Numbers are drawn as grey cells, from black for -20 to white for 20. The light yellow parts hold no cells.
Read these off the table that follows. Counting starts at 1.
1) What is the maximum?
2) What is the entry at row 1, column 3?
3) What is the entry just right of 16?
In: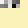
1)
18
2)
14
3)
-18

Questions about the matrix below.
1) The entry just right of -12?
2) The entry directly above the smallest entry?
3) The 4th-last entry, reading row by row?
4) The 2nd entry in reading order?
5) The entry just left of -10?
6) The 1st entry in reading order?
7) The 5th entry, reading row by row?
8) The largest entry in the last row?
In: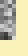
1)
-6
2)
-10
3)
-8
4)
4
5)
-6
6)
-2
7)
8
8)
14

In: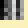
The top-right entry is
6
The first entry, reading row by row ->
-20
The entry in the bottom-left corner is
-16
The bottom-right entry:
4
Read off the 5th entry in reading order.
-14
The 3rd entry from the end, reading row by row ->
12

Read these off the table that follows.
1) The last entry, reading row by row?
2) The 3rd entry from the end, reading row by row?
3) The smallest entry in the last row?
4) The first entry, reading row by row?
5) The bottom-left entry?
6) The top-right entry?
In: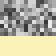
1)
-1
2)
3
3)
-9
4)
5
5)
-3
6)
7

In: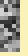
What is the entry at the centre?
-13
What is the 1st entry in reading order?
-7
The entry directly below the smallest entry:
9
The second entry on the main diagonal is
-3
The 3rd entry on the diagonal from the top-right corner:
7
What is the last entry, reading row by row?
-3
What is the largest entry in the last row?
9
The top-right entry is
-7
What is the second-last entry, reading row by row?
3
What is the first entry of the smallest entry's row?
-11
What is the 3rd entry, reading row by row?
-5
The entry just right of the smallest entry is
-1
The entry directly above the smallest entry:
-11
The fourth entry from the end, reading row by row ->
-1
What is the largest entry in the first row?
13
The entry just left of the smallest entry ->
-11
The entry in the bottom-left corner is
-1

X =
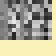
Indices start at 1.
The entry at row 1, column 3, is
-10
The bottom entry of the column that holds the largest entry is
-14
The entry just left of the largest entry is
12
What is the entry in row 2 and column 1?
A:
2
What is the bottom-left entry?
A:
-2
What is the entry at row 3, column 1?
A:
2
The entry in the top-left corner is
2
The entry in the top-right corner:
-12
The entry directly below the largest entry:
-6
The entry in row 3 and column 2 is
2
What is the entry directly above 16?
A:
14
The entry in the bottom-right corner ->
2
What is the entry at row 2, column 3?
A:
-8
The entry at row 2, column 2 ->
2
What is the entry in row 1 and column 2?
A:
-2

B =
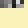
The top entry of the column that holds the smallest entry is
-14
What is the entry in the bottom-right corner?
6
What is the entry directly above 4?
14
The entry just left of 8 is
-2

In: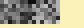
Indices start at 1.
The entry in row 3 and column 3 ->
-6
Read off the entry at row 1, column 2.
8
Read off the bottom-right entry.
12
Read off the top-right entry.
8
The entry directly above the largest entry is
-14
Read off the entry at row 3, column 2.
4
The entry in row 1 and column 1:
-2
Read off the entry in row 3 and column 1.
-6
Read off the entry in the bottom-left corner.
-6
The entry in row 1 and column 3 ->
0
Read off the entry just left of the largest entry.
-4
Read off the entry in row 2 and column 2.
-6
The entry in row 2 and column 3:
4
